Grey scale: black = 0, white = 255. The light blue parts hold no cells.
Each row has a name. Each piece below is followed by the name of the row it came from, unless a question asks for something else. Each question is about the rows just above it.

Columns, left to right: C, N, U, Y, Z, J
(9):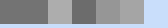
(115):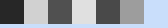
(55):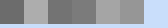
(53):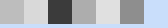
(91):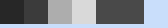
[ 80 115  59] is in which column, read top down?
U
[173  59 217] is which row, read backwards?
(53)
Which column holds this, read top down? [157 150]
J
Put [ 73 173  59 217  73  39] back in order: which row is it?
(91)
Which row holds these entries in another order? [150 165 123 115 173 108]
(55)
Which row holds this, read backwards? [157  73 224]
(115)

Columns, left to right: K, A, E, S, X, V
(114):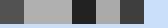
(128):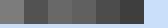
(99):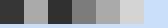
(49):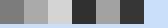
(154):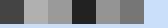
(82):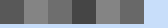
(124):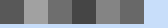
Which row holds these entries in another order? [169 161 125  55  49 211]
(49)
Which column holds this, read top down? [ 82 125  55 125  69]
K

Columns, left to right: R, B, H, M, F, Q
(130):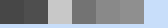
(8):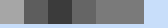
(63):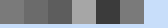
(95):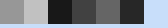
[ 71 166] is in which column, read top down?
R
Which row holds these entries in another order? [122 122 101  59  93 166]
(8)
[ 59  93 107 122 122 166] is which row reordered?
(63)
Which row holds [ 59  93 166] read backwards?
(8)

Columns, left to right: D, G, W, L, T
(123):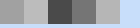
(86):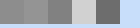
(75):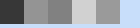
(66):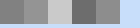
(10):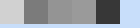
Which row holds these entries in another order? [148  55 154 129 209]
(75)
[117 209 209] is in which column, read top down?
L
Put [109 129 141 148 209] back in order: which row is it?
(86)
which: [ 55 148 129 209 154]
(75)
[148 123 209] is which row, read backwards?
(10)

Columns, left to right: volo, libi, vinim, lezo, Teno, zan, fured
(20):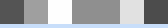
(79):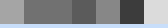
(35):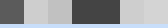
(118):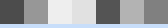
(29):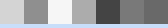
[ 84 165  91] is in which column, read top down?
volo
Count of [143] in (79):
0
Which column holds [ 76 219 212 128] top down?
fured

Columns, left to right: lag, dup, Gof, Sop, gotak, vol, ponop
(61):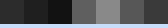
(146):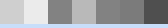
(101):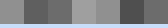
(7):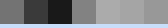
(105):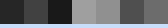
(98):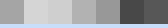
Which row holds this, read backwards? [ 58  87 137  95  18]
(61)
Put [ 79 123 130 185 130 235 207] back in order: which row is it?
(146)
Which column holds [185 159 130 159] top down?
Sop
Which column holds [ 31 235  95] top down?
dup
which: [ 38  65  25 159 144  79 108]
(105)

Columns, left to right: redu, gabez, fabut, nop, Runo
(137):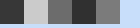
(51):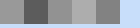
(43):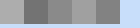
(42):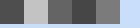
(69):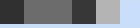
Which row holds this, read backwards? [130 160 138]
(43)
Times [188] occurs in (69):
0
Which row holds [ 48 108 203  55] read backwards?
(137)

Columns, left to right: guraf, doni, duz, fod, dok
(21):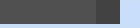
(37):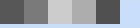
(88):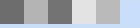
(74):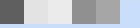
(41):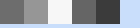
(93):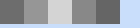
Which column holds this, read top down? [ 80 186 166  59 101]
dok
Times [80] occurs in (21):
4
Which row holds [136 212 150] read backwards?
(93)
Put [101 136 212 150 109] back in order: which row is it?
(93)

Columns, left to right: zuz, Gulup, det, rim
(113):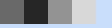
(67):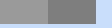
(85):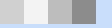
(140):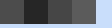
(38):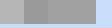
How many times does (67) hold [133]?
0
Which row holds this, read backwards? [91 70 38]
(140)
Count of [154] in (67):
2
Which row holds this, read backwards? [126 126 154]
(67)
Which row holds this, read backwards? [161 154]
(38)
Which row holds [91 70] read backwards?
(140)

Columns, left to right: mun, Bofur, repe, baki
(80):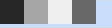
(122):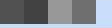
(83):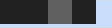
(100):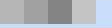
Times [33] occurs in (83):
3
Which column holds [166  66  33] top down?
Bofur

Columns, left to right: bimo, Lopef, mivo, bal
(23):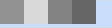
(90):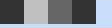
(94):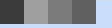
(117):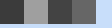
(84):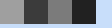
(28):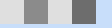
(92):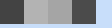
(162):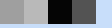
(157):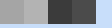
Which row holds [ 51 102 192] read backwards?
(90)
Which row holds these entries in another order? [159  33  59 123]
(84)
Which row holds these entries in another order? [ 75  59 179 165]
(157)
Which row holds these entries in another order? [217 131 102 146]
(23)
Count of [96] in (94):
1
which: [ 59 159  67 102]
(117)
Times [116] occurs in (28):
0

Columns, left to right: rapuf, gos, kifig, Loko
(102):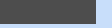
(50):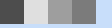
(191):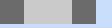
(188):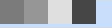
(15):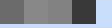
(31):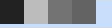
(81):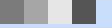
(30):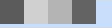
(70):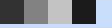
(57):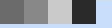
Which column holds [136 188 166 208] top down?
gos
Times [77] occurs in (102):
4
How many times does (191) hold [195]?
0
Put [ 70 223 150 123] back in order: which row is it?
(188)
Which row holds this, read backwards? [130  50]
(70)

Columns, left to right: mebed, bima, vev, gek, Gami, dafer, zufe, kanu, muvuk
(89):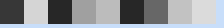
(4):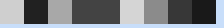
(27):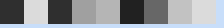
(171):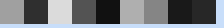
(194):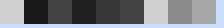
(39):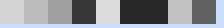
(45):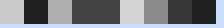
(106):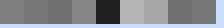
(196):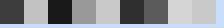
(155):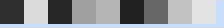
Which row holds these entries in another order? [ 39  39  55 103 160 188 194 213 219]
(89)
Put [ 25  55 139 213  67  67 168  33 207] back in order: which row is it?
(4)
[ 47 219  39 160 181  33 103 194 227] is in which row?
(155)

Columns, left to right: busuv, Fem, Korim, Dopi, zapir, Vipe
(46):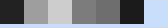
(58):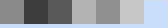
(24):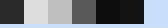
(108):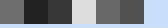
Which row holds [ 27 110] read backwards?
(46)
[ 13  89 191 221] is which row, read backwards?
(24)
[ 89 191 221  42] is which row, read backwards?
(24)
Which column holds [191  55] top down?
Korim

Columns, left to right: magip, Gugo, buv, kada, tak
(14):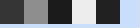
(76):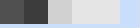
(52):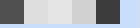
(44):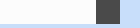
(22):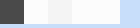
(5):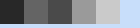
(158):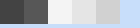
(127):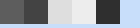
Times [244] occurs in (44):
0
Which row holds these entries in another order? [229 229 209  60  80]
(76)
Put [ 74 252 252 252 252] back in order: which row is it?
(44)

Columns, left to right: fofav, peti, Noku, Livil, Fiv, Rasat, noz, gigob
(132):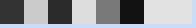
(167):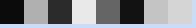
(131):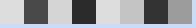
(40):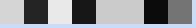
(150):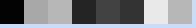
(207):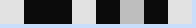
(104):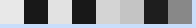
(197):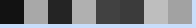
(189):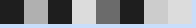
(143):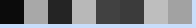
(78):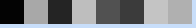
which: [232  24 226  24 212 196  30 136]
(104)
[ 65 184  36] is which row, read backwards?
(143)
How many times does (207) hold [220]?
0
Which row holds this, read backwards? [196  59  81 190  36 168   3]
(78)

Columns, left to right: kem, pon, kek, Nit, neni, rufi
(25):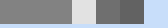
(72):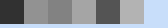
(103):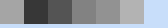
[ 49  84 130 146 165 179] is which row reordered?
(72)
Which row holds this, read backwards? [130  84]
(103)
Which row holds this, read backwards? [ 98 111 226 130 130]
(25)
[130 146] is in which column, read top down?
pon

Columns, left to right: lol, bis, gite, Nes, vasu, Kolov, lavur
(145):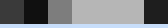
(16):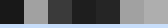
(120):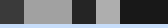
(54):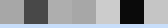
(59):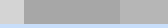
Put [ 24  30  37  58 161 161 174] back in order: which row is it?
(16)
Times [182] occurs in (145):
3
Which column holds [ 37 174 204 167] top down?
vasu
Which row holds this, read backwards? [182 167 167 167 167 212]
(59)
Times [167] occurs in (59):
4

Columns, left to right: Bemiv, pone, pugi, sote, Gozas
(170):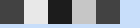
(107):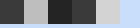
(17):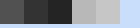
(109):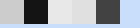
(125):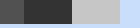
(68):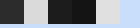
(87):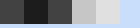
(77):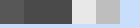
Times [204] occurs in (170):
0
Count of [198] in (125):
2
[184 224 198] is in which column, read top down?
sote
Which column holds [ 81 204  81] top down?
Bemiv
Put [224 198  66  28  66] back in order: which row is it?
(87)
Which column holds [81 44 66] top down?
Bemiv

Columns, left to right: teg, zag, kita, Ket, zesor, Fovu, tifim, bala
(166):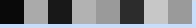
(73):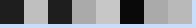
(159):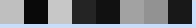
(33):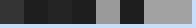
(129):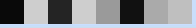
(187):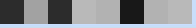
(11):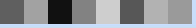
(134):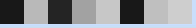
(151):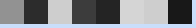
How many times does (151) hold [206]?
2
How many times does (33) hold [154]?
1
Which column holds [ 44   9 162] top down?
Fovu
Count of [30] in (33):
3
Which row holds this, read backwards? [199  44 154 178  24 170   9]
(166)
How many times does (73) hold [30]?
2

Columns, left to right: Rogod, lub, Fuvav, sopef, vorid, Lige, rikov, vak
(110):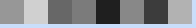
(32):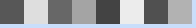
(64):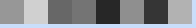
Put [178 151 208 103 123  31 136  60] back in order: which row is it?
(110)
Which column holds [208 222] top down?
lub
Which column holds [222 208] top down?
lub
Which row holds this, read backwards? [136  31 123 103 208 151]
(110)

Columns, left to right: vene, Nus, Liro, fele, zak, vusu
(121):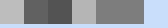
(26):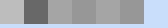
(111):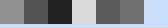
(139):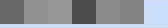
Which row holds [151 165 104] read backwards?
(26)
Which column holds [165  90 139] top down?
zak

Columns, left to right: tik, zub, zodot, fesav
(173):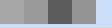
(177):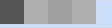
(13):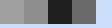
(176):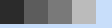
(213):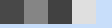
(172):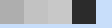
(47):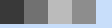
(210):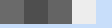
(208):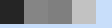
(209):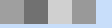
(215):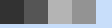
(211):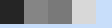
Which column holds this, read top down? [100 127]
zodot
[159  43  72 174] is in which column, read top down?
tik
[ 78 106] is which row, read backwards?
(210)
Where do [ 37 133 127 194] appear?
(208)

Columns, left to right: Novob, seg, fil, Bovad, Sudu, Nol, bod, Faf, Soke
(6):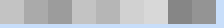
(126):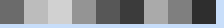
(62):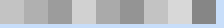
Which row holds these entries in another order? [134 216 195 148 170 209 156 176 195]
(62)
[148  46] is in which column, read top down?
Soke
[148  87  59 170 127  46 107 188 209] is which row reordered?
(126)

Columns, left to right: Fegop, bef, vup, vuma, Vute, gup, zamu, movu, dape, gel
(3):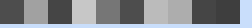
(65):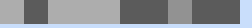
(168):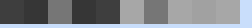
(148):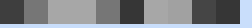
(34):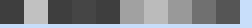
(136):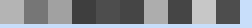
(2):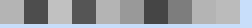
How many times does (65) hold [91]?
5
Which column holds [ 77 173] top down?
Fegop
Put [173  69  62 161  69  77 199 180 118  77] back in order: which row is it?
(136)
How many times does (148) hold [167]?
3
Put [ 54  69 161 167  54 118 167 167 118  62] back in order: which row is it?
(148)
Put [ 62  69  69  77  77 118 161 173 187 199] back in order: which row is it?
(3)

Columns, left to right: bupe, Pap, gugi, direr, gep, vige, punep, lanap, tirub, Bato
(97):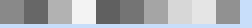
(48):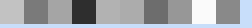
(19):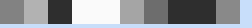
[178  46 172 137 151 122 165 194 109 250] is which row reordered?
(48)
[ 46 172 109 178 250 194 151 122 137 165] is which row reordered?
(48)
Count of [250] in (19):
2

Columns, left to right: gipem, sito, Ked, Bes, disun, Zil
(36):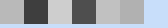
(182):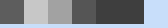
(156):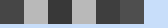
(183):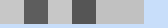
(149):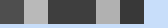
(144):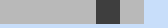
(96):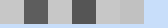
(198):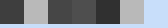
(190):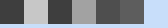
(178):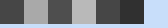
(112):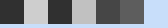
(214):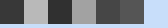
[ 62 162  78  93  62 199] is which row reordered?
(190)
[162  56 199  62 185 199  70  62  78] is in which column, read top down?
Ked
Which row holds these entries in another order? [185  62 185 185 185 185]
(144)
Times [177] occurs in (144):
0
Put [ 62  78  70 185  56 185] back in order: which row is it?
(156)
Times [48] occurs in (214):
1

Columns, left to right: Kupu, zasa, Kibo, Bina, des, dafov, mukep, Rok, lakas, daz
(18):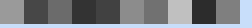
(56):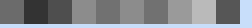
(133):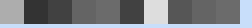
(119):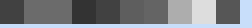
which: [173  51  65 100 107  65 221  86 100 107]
(133)
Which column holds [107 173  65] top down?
Kupu
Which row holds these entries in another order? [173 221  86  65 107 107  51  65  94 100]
(119)
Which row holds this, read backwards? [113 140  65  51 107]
(18)
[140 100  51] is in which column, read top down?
Bina
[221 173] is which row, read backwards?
(119)
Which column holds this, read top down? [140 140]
dafov

